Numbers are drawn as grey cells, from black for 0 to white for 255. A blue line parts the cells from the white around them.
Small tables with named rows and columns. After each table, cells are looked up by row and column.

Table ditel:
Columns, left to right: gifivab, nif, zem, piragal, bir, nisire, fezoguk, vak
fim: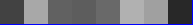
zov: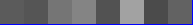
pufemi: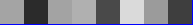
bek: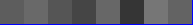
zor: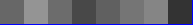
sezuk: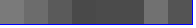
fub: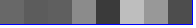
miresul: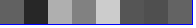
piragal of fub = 139
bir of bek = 103
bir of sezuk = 75
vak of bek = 99
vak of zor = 51
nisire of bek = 53
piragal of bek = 69
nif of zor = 148
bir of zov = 82
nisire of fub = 190
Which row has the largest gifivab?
pufemi

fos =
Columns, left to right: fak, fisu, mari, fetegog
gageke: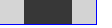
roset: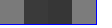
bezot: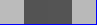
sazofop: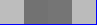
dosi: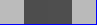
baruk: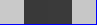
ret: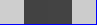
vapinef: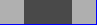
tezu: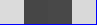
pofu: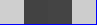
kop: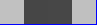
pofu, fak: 207
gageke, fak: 213
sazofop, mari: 117
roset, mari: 54
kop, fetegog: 192
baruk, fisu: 57
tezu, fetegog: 217
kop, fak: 193
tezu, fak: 219
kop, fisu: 70
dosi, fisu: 77
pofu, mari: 68
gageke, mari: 55

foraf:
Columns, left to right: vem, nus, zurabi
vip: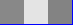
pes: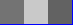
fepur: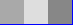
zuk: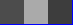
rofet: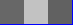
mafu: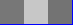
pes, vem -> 115
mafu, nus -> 199
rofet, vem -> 103
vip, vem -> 136
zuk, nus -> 170
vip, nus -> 228
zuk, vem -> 76
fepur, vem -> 169
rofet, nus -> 194
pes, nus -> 201
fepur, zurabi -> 135
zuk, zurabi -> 61
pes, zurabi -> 98
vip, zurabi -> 131
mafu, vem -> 119
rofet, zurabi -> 97
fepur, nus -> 222
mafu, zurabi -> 115
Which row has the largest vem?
fepur

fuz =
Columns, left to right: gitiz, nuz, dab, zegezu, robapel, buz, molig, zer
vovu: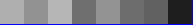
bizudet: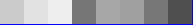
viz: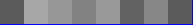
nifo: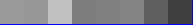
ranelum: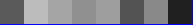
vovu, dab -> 182
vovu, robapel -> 147
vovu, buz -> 108
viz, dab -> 151
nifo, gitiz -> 154
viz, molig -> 135
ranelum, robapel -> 158
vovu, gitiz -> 175

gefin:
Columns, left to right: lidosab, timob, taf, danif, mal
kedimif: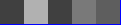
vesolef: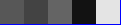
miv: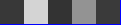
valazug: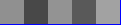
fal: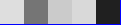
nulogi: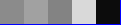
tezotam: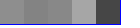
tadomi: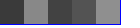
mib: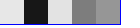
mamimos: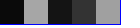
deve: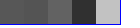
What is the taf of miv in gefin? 51
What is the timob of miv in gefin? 212
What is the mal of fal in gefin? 32
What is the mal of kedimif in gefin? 94
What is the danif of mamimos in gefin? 51
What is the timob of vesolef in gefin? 67
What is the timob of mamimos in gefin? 166
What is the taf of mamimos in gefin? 20
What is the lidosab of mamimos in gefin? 10
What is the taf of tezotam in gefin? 136
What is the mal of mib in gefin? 150
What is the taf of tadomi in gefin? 66
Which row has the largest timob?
miv

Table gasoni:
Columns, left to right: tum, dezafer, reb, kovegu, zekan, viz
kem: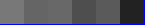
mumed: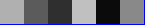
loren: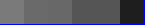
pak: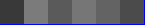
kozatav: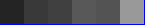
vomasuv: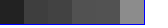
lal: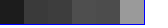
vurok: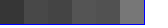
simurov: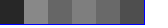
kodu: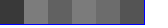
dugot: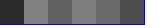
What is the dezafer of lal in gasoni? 58
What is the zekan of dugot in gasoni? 105
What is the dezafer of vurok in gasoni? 72
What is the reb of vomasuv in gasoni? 66
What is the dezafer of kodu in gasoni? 124
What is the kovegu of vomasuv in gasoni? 81
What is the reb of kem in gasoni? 104
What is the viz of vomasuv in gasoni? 140
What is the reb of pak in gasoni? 90
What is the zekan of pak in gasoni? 99
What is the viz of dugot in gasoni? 77
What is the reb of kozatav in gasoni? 64
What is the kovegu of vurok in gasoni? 84
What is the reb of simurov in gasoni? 102
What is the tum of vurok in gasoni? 54
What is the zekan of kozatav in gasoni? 83
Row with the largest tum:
mumed

